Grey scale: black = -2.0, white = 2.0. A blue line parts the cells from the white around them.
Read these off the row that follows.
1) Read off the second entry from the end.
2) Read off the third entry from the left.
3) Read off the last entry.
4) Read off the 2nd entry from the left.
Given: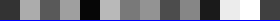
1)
2.0
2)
-0.6
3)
-1.0
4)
0.7

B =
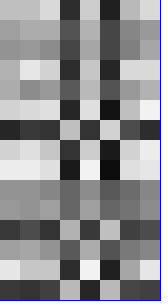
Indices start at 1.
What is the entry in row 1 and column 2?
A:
1.0
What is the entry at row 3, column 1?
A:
0.3
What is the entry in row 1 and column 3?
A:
1.4
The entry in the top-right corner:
1.4
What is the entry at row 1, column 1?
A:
1.0
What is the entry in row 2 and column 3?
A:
0.7
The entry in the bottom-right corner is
-1.0
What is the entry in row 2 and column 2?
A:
0.7
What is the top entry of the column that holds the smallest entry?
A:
-1.5
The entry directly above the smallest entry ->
-1.6
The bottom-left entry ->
-1.1
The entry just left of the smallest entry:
1.8

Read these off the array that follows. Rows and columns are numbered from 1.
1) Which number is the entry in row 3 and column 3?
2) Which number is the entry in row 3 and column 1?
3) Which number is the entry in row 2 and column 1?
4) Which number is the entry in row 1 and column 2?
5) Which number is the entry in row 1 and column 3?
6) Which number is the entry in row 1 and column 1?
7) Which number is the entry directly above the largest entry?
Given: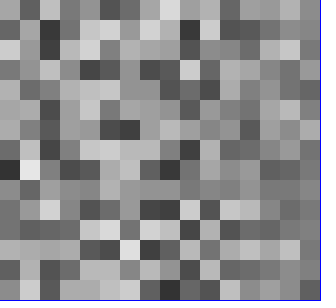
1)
-1.0
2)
1.2
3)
-0.4
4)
-0.5
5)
1.0
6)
0.6
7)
1.0

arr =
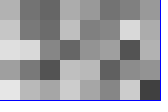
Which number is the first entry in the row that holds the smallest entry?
1.6
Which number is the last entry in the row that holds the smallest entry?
-1.0
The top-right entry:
0.4
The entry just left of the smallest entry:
1.2
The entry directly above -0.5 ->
0.5
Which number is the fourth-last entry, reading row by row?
0.6
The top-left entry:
0.8
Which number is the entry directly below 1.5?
0.5
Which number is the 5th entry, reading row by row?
0.4
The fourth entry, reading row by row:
0.7
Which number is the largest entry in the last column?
0.8

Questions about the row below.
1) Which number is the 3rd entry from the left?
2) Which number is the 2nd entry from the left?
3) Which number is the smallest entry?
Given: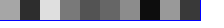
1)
1.5
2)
-1.3
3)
-1.8
